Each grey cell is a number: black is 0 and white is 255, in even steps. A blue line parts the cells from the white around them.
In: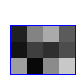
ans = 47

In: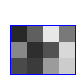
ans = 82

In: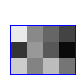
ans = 88

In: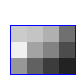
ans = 131

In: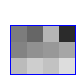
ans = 152

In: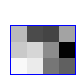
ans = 140

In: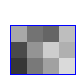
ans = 205

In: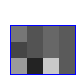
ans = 103
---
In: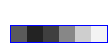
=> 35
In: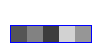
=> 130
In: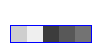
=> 239
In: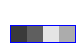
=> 95
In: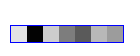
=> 3
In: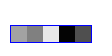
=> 128
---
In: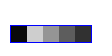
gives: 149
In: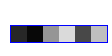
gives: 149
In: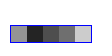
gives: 78
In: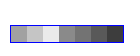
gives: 234
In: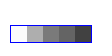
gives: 122
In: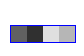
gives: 223
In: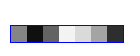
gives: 99
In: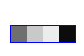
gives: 236
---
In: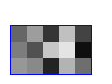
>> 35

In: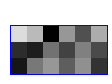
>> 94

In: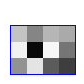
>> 228

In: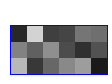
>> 137

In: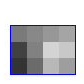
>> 107

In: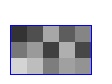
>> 125

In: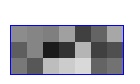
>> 217

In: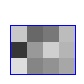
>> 133
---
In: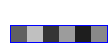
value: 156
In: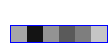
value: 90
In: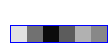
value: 92
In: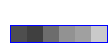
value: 146
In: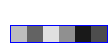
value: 144
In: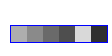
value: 78
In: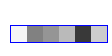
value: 186
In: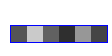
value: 47
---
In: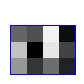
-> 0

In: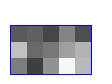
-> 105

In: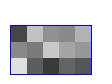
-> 122

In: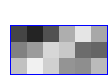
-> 155

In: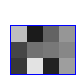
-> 113

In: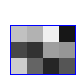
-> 50

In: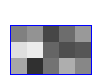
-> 236

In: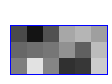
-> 111
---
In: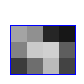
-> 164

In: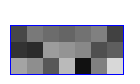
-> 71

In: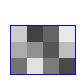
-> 204

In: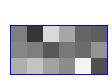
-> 126

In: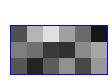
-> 79

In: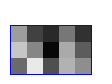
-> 157
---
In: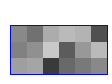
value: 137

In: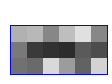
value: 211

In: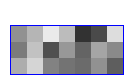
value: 94

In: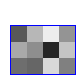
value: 128

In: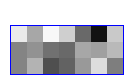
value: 126

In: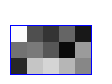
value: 135

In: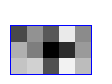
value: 188

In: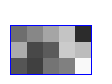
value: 249

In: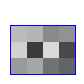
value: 100
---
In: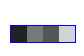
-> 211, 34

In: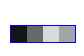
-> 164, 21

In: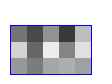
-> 190, 152

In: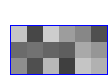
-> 79, 142

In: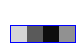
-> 145, 213

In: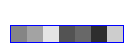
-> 205, 133

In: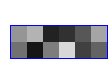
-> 165, 113

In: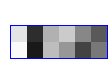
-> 89, 250

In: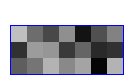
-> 130, 94

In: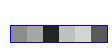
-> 90, 140
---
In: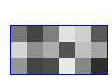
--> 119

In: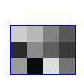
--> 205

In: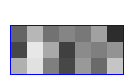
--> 100

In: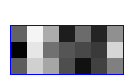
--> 99

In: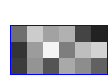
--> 111

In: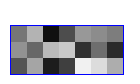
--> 118

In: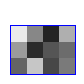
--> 234

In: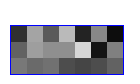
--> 48
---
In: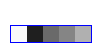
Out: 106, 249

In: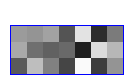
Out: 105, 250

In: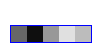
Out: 152, 224

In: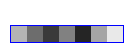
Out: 129, 233

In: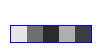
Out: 43, 230

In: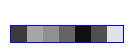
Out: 100, 226

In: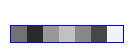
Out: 193, 243

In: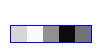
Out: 144, 249

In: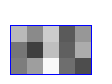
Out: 191, 249
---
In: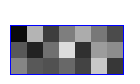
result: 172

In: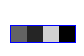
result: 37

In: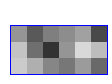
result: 141

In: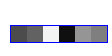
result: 16

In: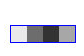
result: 109

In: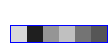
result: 192

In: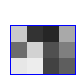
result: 51
